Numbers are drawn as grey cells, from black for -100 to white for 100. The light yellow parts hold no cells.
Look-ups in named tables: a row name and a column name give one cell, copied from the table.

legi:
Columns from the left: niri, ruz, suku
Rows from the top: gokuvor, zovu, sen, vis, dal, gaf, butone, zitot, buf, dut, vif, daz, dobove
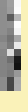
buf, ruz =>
-13
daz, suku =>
33
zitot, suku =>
-34
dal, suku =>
91
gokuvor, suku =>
95
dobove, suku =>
35
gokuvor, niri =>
12
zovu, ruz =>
22
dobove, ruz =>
-45
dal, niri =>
11
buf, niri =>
3
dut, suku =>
-86
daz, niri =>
10
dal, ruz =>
3
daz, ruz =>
-44
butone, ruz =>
-4
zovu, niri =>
11
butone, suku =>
82

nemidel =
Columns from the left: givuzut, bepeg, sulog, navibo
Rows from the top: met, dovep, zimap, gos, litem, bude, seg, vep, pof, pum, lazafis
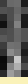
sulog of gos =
2
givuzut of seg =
-52
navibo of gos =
-80
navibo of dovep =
-39
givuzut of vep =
-61
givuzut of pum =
-90
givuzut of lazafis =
-67
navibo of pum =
-40
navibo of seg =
-66
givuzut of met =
-52
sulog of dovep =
-21
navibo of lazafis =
-78
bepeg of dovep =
-39
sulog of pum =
37
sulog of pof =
56
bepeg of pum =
5
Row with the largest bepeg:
lazafis

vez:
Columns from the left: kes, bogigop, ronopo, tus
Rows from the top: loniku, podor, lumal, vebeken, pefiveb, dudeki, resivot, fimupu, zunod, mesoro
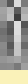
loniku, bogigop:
-31
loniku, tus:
-4
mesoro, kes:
8
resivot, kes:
8
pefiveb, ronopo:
73
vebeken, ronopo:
75
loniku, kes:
10
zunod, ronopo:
29
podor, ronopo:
-28
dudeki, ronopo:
67

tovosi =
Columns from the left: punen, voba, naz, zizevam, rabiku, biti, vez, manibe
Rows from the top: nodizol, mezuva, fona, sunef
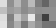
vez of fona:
-50
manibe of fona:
13
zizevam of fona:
28
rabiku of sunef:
33
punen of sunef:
77
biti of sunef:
12
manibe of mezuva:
13
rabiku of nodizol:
46
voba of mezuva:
21
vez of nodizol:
-21
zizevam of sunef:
-4
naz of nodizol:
44
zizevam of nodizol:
11
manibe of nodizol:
8
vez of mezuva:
13
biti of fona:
3
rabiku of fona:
82
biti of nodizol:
-2

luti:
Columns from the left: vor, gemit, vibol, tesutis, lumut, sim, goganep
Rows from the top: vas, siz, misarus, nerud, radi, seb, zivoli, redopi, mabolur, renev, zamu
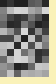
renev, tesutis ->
-64
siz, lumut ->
31
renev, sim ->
57
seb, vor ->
-44
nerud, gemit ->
-69
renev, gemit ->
3
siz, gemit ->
46
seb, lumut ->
53
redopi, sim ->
-62
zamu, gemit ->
52
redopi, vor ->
39
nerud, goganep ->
-64
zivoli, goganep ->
-3
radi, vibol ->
-36
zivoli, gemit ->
55
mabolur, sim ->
-59
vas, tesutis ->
-75

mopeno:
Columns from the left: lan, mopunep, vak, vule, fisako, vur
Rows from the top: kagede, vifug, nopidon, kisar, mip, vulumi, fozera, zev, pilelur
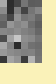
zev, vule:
0
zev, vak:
5
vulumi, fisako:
7
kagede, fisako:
-28
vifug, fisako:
-8
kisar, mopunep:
18

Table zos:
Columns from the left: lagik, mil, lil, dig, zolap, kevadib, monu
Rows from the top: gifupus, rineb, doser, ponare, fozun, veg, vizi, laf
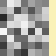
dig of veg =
-17
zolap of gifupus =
28
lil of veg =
-15
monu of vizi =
5
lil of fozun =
-36
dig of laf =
-59
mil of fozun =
1
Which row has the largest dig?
ponare

